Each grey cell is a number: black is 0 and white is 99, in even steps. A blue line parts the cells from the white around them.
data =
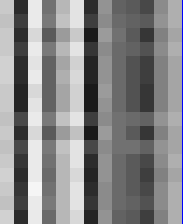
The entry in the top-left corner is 78
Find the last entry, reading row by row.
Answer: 68
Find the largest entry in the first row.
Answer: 91
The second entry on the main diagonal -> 24
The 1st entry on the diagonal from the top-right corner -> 68
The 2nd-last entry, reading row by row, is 50
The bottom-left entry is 81
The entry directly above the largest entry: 91
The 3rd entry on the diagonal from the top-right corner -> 21
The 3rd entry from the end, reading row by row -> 24
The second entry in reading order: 17
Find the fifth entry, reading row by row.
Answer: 71
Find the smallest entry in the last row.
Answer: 14
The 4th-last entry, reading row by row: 35
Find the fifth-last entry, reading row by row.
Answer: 38
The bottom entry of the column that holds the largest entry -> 91
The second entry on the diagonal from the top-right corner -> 57

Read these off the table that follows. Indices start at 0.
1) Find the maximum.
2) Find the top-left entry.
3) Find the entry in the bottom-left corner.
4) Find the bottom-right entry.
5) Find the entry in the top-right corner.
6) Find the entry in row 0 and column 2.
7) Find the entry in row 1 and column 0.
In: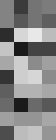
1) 90
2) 51
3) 30
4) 58
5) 48
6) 45
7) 51

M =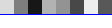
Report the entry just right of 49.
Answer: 9
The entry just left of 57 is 69

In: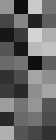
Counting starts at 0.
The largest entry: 82
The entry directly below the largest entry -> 72
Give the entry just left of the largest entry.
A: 23
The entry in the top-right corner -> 45
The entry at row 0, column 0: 58
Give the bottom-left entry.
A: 68
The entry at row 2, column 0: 9
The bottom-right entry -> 19
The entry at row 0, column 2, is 78
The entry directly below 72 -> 6
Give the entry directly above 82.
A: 13
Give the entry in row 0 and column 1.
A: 6

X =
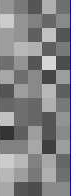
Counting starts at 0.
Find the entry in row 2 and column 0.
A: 61
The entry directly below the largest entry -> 27
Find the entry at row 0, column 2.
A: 33
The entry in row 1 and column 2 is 50
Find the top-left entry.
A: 57
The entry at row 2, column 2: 37
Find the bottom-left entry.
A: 65
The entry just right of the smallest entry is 37
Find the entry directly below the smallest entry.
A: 50
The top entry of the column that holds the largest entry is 68
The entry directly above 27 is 83
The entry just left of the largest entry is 33
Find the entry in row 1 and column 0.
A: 79
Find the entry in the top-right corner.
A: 43
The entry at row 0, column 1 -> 47
